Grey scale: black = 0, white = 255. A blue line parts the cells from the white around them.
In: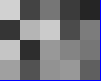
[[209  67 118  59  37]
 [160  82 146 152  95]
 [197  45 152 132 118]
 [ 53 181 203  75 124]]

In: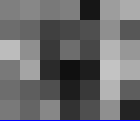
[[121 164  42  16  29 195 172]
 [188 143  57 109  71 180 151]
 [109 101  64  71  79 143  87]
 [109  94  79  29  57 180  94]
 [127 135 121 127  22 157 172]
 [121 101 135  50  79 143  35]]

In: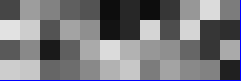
[[ 89 137  26  95 170 219 178 151 143 102  54 170]
 [226 205  83 163 143  19  39 213  77 213  54  46]
 [205 199 102 109 137 178 199 124 163 137 130  32]
 [ 70 157 130  95  83  13  39  13  54 151 219 124]]

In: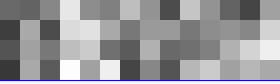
[[ 62 169  76 219 225 169 120 154 154 120 141 147 135 211]
 [ 56 169  91 253 161 239  69 135  84 183 203 161 183 169]
 [ 84 161 120 190 203 112  91 177 105 112 128 177 211 239]
 [105  99 135 231 141 128 190 147  76 197 147  99  69 161]]

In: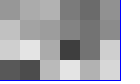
[[193 163 157 131 115 139]
 [207 228 171  62 115 207]
 [151 171 178 123 107 145]
 [ 88  76 186 228 178 215]]

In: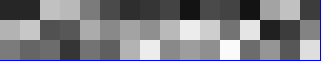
[[179 199  81  87 171 137 163 143 185 236 206 115 229  32  60 131]
 [123 101 108  53 115  95 179 236 137 157 143 250 108 149  87 222]
 [ 38  38 193 185 123  74  46  53  67  19  74  67  19 163 193  60]]

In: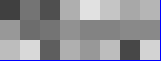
[[ 64 116  79 175 225 197 168 181]
 [189 217  94 175 152 189  71 211]
 [152 109 116 145 131 131 137 137]]

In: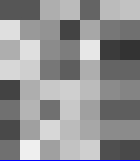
[[112 180 112 200 160  94  94]
 [215 207 119  94 174 100 100]
 [174 223 139 125 231  59  51]
 [223 153 147  67 167 119 112]
 [112 239 160 194 207  79  73]
 [ 86  86 174 187 100 187 194]
 [ 67 174 200 207 187 139 132]
 [ 73 160 215 187 167 139 139]]

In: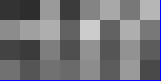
[[113  85 113 106 140  92 154  73]
 [ 67  59 126  79 146  85 146  92]
 [ 51  45 154  59 132 168 120 182]
 [140 160 174  98 204  98 174 120]]
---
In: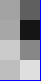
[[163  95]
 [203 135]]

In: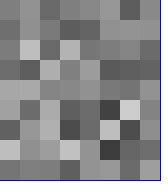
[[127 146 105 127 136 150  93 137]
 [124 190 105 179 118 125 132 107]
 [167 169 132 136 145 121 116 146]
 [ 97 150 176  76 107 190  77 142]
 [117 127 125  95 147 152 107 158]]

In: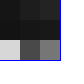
[[ 21  29  35]
 [215  73 118]]

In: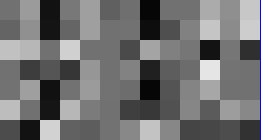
[[113 155  18 120 159  96 111   6 113 113 171 143 199]
 [193 183 113 208 113 113  74 164 128 118  19 118  47]
 [114 159  17 114 155 114 109   6  84 132 167 113 113]
 [ 76  18 210  97  93 114 136 195 135  69  71  77  50]]

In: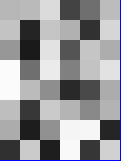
[[183 186 219  67 111 188]
 [151  26 226  84 197 173]
 [251 187 142  41  73 172]
 [172  29 145 245 246  37]]

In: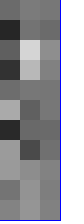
[[107 123 119]
 [ 95 213 142]
 [109 119 118]
 [ 41 105 106]
 [154 141 130]
 [131 149 129]]

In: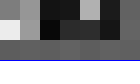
[[125 150  19  22 177  27  98]
 [ 93  96  94  98  93  97  96]]
